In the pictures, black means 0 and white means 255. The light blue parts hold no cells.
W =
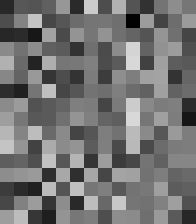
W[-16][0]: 40
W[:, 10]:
[50, 156, 84, 99, 65, 161, 97, 137, 118, 138, 74, 116, 114, 120, 114, 111]
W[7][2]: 82
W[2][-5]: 100
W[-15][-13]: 131
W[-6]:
[196, 148, 66, 171, 139, 148, 92, 127, 74, 185, 74, 108, 123, 125]
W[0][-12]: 84
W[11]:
[94, 100, 79, 193, 87, 180, 53, 157, 59, 71, 116, 97, 134, 134]
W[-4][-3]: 126
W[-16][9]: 84
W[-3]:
[60, 43, 32, 187, 84, 192, 118, 127, 88, 115, 120, 159, 92, 96]
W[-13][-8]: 111
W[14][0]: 71
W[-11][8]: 142
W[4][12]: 93
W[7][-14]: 139
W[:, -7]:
[77, 118, 147, 75, 76, 60, 110, 69, 100, 126, 127, 157, 70, 127, 104, 78]
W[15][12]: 90
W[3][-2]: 156
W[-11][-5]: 126
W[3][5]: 50
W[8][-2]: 125
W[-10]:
[45, 32, 117, 192, 70, 86, 115, 110, 127, 108, 97, 160, 98, 108]
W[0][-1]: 118
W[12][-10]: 168
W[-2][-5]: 117

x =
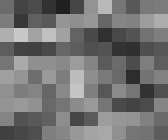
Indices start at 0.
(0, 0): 108
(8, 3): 96
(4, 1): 170
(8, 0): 132
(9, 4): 134
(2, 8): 72
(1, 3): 89
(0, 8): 118
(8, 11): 106
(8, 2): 89
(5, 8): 105
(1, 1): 56
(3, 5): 93
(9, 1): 71
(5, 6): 142
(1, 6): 151
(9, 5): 152
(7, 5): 139
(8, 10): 128
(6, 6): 127
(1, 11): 173
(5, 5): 188
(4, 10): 126
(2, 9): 83
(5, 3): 153
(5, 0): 160
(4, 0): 117
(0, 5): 70
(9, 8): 144
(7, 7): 117
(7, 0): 147
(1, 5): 143
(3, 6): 80
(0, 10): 120
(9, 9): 117
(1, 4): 149

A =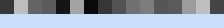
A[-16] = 56
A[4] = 20
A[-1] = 68
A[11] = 85
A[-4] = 90

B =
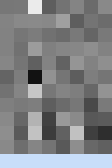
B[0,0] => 119
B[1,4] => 160
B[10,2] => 133
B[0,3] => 94
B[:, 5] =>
[132, 94, 121, 135, 149, 93, 126, 119, 138, 193, 142]
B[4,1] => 117
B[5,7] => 117
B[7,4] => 107
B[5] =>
[100, 125, 18, 146, 117, 93, 126, 117]
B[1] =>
[131, 137, 138, 136, 160, 94, 116, 108]
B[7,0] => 127
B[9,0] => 142
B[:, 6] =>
[107, 116, 101, 142, 130, 126, 103, 73, 88, 63, 104]
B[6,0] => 114
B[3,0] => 130
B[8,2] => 179
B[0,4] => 115
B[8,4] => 153
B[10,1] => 110
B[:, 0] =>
[119, 131, 130, 130, 134, 100, 114, 127, 137, 142, 137]
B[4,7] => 143
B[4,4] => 98

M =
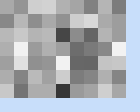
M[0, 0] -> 169
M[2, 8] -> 157
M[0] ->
[169, 148, 207, 210, 177, 165, 129, 181, 124]
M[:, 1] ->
[148, 183, 200, 241, 224, 132, 116]
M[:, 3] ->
[210, 169, 185, 176, 149, 161, 173]
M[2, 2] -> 180
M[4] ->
[159, 224, 144, 149, 242, 103, 102, 196, 199]
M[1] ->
[136, 183, 142, 169, 145, 206, 217, 170, 157]
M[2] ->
[184, 200, 180, 185, 70, 140, 101, 180, 157]
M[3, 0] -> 175
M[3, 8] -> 242

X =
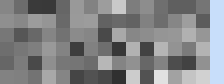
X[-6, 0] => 134
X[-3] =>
[110, 119, 127, 153, 131, 61, 129, 110, 55, 178, 66, 181, 147, 123, 179]
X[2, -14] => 86
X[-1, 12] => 162
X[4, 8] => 132
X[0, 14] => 117
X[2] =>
[119, 86, 104, 133, 114, 139, 134, 73, 169, 135, 141, 149, 151, 177, 150]
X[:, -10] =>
[153, 154, 139, 61, 117, 69]
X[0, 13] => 95
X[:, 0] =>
[134, 143, 119, 110, 102, 130]
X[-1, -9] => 82
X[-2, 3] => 143
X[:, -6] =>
[125, 98, 135, 178, 145, 204]
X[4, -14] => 124
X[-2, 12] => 77
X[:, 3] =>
[57, 149, 133, 153, 143, 168]
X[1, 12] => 134
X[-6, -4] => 111
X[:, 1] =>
[108, 136, 86, 119, 124, 128]
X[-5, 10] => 129
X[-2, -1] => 145
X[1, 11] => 109
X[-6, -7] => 201
